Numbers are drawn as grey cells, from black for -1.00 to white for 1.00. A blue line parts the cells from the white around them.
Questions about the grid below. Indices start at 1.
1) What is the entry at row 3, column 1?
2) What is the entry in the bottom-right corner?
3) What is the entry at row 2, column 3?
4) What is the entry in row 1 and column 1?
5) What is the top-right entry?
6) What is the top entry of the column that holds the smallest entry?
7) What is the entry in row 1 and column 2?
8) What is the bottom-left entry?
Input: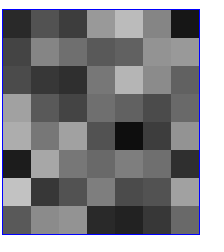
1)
-0.41
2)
-0.18
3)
-0.13
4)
-0.68
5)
-0.83
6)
0.47
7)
-0.36
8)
-0.30

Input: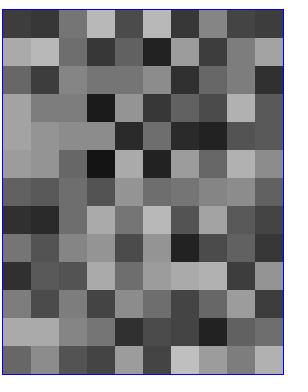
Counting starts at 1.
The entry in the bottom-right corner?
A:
0.39
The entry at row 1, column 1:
-0.52
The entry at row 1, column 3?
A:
-0.08
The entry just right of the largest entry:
0.22
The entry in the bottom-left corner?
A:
-0.19
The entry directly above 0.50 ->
-0.47
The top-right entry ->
-0.52
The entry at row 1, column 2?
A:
-0.57
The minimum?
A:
-0.84
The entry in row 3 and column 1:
-0.19
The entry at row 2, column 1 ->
0.33
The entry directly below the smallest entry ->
-0.35
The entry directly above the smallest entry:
0.10
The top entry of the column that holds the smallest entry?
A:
0.44
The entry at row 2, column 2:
0.44

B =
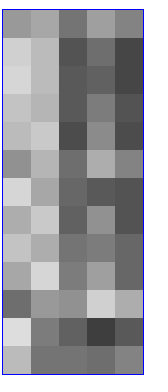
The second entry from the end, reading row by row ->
-0.14
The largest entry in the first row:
0.31
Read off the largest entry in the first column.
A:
0.73
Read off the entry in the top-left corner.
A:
0.20
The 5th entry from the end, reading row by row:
0.47
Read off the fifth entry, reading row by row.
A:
0.03
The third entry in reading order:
-0.09
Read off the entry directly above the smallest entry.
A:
0.63
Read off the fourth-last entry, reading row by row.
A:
-0.09
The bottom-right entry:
0.03
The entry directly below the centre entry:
-0.24
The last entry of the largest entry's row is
-0.30
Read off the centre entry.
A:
-0.19

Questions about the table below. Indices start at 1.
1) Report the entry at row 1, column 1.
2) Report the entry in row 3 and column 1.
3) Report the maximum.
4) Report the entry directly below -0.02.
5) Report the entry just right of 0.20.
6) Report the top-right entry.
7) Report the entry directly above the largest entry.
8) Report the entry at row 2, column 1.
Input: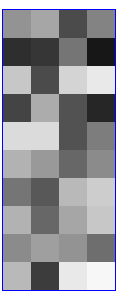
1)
0.15
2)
0.56
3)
0.94
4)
0.09
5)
-0.19
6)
0.03
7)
-0.14
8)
-0.64

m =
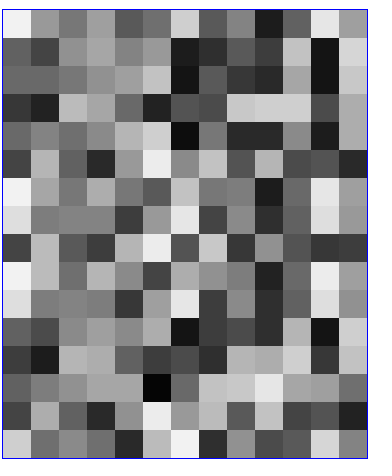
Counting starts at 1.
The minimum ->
-0.96
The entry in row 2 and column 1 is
-0.24
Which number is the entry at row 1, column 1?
0.90
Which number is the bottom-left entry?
0.62
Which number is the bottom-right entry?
0.03
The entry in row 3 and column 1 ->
-0.18
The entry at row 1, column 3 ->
-0.07
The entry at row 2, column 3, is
0.14
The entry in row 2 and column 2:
-0.47
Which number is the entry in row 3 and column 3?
-0.07
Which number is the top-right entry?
0.25
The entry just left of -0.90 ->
0.62
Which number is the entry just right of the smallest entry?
-0.18
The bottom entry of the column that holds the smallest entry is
0.47
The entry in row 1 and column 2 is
0.20
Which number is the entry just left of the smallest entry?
0.30
